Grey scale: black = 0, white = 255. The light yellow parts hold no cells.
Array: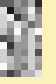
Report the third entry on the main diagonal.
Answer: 53
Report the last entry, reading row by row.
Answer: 224
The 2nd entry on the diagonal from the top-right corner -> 238
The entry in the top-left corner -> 97
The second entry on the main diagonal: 26
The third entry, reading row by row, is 152
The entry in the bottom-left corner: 136
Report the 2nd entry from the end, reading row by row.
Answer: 179
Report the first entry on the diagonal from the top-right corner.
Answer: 41
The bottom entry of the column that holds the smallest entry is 67
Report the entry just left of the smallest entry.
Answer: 224
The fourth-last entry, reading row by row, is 110

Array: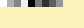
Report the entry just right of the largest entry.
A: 176
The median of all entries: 133
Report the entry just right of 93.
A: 149

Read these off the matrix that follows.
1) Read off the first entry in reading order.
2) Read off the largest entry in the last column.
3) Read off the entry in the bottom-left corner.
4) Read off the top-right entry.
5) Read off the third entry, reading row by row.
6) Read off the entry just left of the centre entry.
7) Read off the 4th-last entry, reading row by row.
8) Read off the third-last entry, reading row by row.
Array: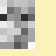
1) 221
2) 250
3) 154
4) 180
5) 195
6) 221
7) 154
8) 88

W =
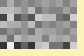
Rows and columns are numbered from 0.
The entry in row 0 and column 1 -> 173
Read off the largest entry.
236
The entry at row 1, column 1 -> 189
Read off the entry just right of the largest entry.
52
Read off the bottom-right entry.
205
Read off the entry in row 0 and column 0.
131
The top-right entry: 161
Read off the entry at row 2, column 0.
68
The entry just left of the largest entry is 52
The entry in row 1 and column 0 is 189
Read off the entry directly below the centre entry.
173
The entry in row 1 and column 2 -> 173
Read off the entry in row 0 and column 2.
131
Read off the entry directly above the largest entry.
116
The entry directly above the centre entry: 205

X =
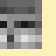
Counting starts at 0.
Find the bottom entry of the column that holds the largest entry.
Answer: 170
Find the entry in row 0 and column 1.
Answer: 103
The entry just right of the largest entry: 198
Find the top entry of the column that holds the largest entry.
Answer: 103
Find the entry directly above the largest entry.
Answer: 170
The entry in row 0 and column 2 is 103
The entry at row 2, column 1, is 142
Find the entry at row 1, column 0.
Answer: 63
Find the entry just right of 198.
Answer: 182
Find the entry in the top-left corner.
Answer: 91
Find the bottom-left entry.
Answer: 170

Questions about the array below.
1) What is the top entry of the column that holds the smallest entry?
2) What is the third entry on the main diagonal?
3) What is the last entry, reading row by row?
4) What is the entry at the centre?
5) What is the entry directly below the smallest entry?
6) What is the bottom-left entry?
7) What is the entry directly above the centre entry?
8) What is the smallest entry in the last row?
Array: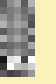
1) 93
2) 151
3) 151
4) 165
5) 54
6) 93
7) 138
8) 67
